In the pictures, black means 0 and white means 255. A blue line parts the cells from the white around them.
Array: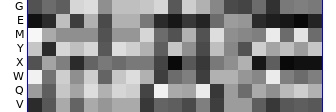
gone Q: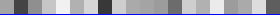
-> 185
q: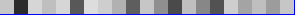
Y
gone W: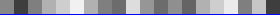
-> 115
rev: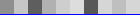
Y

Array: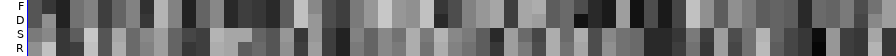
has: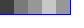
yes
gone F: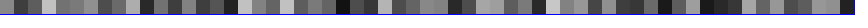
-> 48
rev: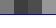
D
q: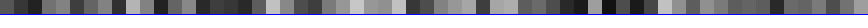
F
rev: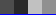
D
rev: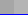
S

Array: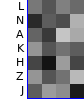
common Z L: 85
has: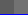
no
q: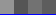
K
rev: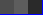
N

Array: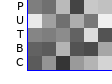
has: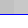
no
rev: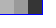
C
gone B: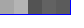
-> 75

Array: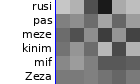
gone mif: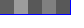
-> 136
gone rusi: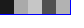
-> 190

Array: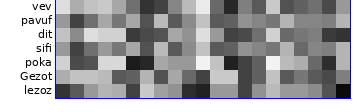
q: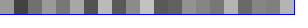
sifi
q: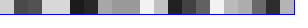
poka
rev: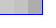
vev
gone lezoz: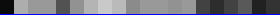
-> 160
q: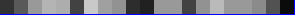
lezoz

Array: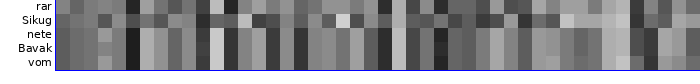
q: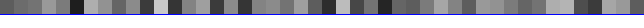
nete
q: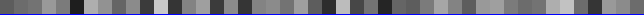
vom
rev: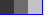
vom
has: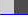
yes
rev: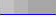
Sikug

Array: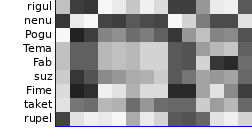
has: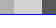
no
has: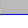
no
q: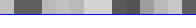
Tema
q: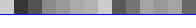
suz

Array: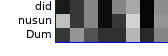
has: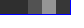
no
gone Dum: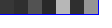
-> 133
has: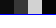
yes
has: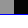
no
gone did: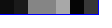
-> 141
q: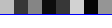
nusun
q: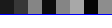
did

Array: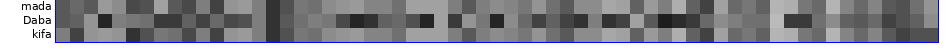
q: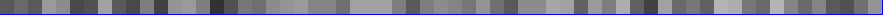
mada
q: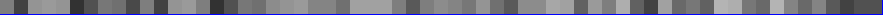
kifa
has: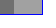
yes

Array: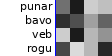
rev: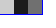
punar
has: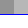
no
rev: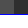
bavo
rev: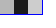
veb
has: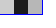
yes
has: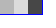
no
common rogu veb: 183

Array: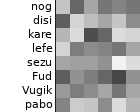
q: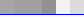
sezu
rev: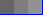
Fud
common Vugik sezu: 166
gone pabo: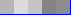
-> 204
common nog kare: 102
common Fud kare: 102
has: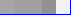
yes

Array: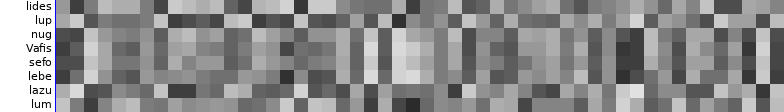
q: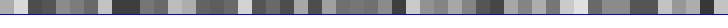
lazu
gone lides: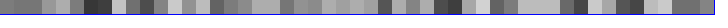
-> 180
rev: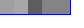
nug
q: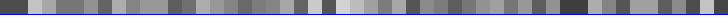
sefo
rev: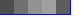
lup
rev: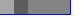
lum

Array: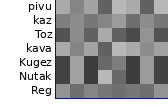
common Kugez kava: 162
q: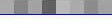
kava

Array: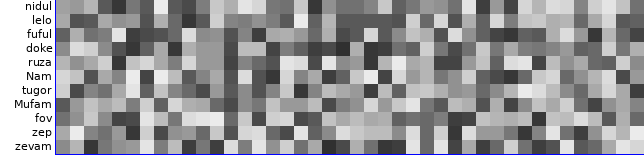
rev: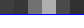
zevam
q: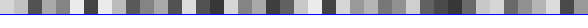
Nam
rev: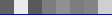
lelo
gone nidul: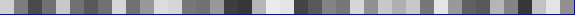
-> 161
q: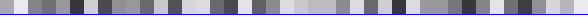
zep

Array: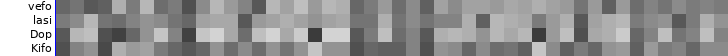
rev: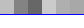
Dop
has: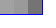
yes
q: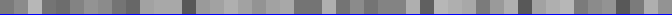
lasi

